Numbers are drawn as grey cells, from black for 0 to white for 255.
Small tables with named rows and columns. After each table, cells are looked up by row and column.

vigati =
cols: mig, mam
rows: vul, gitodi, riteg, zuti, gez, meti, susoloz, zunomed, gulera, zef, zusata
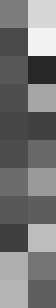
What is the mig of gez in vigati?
70
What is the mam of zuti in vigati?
165
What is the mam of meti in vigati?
104
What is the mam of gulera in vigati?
189
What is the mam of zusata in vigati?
95
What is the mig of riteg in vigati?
87
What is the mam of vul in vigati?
215
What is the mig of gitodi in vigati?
73
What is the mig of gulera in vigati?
63
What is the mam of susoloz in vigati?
154
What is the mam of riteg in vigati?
39
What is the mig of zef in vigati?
175
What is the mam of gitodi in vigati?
243
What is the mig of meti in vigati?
76
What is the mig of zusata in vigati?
181
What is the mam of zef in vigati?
116
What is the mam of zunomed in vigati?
93
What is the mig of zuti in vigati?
78
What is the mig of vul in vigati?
125

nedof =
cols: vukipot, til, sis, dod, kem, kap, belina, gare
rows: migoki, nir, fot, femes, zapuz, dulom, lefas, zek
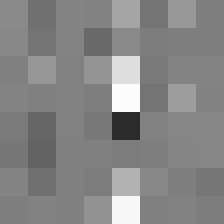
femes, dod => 126
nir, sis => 131
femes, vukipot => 132
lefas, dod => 124
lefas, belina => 127
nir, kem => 138
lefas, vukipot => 132
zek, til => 130
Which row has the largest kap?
lefas

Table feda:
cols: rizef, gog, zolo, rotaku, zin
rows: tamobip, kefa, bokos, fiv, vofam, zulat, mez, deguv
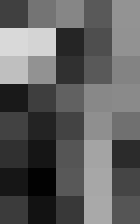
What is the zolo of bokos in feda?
48
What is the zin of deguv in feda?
85
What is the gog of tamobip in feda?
116
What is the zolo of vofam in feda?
67
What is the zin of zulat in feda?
43
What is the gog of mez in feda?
2
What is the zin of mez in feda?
69
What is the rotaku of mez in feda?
167
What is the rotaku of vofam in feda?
143
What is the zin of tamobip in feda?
147
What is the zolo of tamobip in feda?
134

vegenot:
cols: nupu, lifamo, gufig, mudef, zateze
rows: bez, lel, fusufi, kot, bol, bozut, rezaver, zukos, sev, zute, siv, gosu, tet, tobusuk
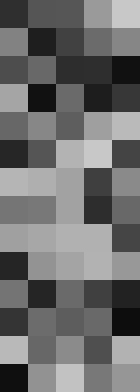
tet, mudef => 79
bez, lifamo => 85
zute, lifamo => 147
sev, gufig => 177
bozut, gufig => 179
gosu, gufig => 93
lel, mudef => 107
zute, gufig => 164
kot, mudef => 29
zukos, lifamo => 120
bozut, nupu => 38
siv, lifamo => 37
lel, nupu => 130
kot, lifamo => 17
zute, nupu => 37
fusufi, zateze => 17
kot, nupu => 165
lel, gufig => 65
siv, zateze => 34

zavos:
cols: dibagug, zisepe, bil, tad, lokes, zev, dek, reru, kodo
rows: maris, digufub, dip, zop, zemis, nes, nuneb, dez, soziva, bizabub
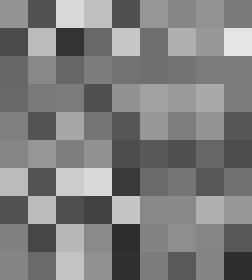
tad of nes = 145
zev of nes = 88
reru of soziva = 134
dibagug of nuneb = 186
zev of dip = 112
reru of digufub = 152
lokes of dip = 115
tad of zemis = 117
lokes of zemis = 86
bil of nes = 126
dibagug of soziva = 129
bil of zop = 123
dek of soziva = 141
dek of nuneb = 117
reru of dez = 175
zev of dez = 136
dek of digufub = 175
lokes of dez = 197
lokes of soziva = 45
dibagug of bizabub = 133

